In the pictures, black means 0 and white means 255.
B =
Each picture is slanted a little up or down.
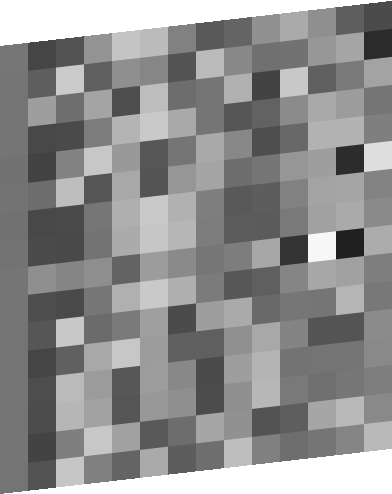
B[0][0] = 118
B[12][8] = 158
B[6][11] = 163
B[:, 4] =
[196, 143, 77, 180, 153, 168, 175, 171, 99, 176, 122, 199, 87, 85, 161, 100]
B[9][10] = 133
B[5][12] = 44
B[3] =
[117, 72, 74, 124, 180, 201, 169, 117, 85, 98, 139, 168, 156, 117]
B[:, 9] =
[145, 112, 67, 98, 78, 117, 93, 91, 167, 95, 105, 168, 180, 183, 83, 128]
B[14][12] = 185
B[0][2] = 83
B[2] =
[117, 158, 110, 164, 77, 189, 109, 116, 176, 67, 200, 95, 121, 163]
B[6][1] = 72
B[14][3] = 199
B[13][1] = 76
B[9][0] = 117
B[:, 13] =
[75, 43, 163, 117, 127, 222, 131, 138, 172, 126, 120, 139, 137, 126, 137, 185]
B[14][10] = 94
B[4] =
[114, 66, 130, 199, 153, 87, 117, 169, 136, 78, 104, 178, 179, 127]
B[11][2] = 96
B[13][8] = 143
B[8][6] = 138
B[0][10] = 170
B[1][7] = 186
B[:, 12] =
[94, 165, 121, 156, 179, 44, 165, 170, 32, 161, 181, 84, 116, 118, 185, 133]
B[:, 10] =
[170, 114, 200, 139, 104, 150, 129, 121, 51, 133, 118, 132, 115, 121, 94, 110]
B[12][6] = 136
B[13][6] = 143
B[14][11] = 166
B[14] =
[117, 67, 127, 199, 161, 89, 109, 165, 145, 83, 94, 166, 185, 137]
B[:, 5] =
[187, 134, 189, 201, 87, 84, 201, 198, 156, 201, 159, 156, 157, 152, 89, 170]
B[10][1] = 86
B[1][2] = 202

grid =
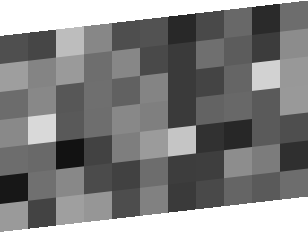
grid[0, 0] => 79
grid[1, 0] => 158
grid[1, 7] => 111
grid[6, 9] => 90
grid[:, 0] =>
[79, 158, 108, 137, 109, 23, 154]
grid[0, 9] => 42
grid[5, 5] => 109
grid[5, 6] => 61
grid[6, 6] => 58
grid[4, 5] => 155
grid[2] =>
[108, 136, 87, 111, 97, 132, 58, 68, 101, 210, 152]
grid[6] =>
[154, 67, 159, 150, 77, 129, 58, 73, 101, 90, 109]
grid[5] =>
[23, 112, 136, 75, 65, 109, 61, 62, 141, 124, 47]
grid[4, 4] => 126
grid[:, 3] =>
[135, 110, 111, 110, 66, 75, 150]
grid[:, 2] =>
[189, 154, 87, 89, 18, 136, 159]
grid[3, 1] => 217
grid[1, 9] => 60
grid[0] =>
[79, 70, 189, 135, 78, 82, 40, 73, 104, 42, 109]
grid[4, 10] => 78
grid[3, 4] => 136

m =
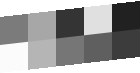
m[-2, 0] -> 123
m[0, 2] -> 52
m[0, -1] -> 33

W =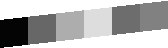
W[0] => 4
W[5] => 129

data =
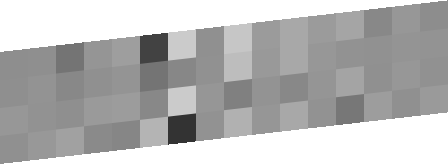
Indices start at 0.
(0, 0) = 142
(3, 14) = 144
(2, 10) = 136
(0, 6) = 203
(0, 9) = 155
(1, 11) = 151
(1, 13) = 145
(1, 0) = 143
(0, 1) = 143
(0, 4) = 158
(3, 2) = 161
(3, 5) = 180
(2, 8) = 128
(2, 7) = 150
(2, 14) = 151
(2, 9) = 147
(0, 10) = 168
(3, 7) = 146

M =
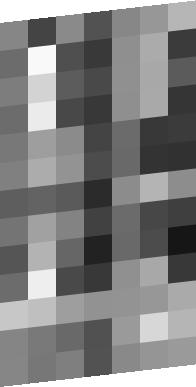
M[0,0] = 134
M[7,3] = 65
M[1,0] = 108
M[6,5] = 180
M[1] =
[108, 249, 79, 57, 143, 171, 59]
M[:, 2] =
[138, 79, 92, 72, 139, 147, 90, 131, 102, 73, 158, 105, 127]
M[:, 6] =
[182, 59, 91, 53, 59, 49, 141, 63, 22, 56, 170, 181, 154]
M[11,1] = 121
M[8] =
[85, 179, 102, 34, 105, 76, 22]
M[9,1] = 238
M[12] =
[134, 119, 127, 82, 137, 149, 154]
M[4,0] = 120
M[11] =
[133, 121, 105, 81, 154, 215, 181]
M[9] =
[108, 238, 73, 56, 144, 168, 56]
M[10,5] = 151
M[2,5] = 168
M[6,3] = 43
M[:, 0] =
[134, 108, 125, 108, 120, 128, 94, 116, 85, 108, 199, 133, 134]
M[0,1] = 68

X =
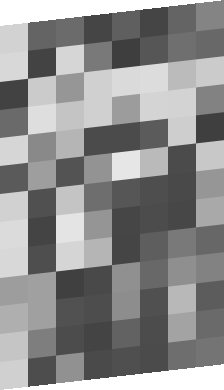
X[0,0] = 210
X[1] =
[216, 67, 214, 121, 62, 86, 111, 104]
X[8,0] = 216
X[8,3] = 181
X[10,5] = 80
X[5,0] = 90
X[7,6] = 71
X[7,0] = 219
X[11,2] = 76
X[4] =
[214, 137, 181, 75, 75, 91, 206, 63]
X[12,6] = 110
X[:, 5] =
[69, 86, 220, 212, 91, 186, 78, 76, 94, 104, 80, 76, 75]
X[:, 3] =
[69, 121, 208, 208, 75, 147, 110, 149, 181, 73, 77, 68, 74]
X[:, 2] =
[107, 214, 150, 196, 181, 83, 196, 228, 213, 64, 81, 76, 145]
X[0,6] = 100
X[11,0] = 197
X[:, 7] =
[132, 104, 203, 130, 63, 200, 150, 169, 103, 130, 92, 106, 116]
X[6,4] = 86
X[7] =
[219, 68, 228, 149, 70, 76, 71, 169]
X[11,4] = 98
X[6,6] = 73
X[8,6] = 121
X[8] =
[216, 78, 213, 181, 69, 94, 121, 103]
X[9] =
[157, 160, 64, 73, 144, 104, 143, 130]
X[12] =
[208, 77, 145, 74, 79, 75, 110, 116]

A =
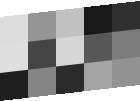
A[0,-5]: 220
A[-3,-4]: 149
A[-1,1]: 134
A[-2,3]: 88

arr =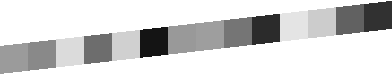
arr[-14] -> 155
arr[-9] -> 20
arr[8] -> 117
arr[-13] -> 137

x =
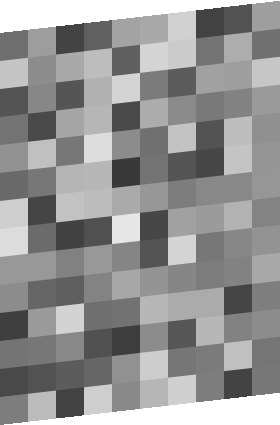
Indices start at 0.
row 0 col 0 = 111
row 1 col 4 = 95
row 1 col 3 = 189
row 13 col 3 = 206
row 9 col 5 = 148
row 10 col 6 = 171
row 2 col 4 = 212
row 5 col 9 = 149
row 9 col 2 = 95
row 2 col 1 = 135
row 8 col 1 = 152
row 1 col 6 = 203
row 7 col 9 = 131
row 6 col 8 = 136
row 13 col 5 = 182
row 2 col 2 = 85
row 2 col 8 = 158
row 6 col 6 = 125
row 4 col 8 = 190
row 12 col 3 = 102
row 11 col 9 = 140
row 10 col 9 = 126
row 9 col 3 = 131
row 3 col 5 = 172
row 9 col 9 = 169
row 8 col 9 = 147
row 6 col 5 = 151
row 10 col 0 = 63
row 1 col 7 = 115
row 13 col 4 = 137
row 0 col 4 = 163
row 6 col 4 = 170
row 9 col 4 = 167
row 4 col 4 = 140

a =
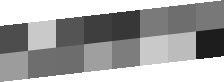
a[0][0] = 77
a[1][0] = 156
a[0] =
[77, 201, 84, 62, 55, 122, 110, 120]
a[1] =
[156, 110, 109, 159, 125, 201, 188, 29]
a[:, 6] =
[110, 188]
